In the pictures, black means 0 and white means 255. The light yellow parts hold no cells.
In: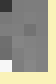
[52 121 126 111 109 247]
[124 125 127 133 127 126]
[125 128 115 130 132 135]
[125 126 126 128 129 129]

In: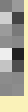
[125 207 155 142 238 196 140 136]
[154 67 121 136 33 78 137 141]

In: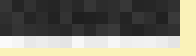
[54 47 43 250]
[37 54 52 245]
[49 37 48 232]
[39 44 46 236]
[37 34 43 231]
[47 51 40 228]
[40 31 52 247]
[54 33 41 235]
[44 35 53 235]
[46 46 58 246]
[55 36 38 238]
[37 54 35 240]
[38 47 41 241]
[42 33 45 236]
[48 58 49 228]

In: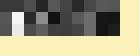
[56 86 82]
[56 245 235]
[78 43 77]
[37 140 95]
[87 17 64]
[67 65 62]
[41 89 69]
[72 108 108]
[88 21 20]
[85 20 30]

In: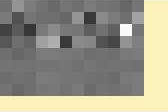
[112 121 66 87 112 116 109 115]
[148 82 90 110 103 115 113 104]
[124 117 55 100 109 115 110 112]
[114 111 121 160 123 116 123 119]
[105 110 139 174 122 116 121 120]
[117 103 120 57 120 118 118 115]
[110 148 117 137 119 113 117 121]
[123 56 94 135 111 118 114 108]
[116 138 113 82 113 114 112 115]
[114 123 96 70 110 115 108 113]
[102 110 250 147 121 115 121 117]
[117 162 117 128 123 113 122 123]

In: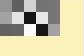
[148 163 99]
[95 227 101]
[211 21 251]
[115 232 24]
[119 119 163]

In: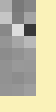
[175 198 136 149 140 146 146 148]
[121 126 221 166 146 153 141 150]
[134 164 56 185 155 152 148 158]

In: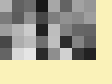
[179 123 157 71 100]
[97 92 181 173 216]
[108 143 203 187 229]
[23 70 32 111 42]
[167 126 189 191 142]
[99 145 129 43 209]
[162 137 102 132 56]
[150 158 100 92 34]
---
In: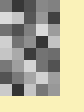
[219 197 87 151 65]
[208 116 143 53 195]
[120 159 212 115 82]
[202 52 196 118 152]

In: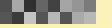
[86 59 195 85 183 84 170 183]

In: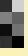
[128 96]
[49 4]

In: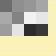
[169 131 241 230]

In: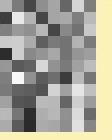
[62 232 179 70 165 169 127 185]
[202 205 171 95 122 115 179 122]
[151 90 98 215 146 122 161 187]
[122 98 94 83 211 160 229 191]
[184 118 45 174 183 145 219 107]

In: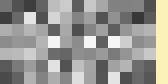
[62 105 228 81 214 178 132 160 83 145 104 55 91]
[140 150 147 180 244 162 140 245 95 246 206 140 152]
[89 123 156 116 226 83 190 164 83 162 180 109 95]
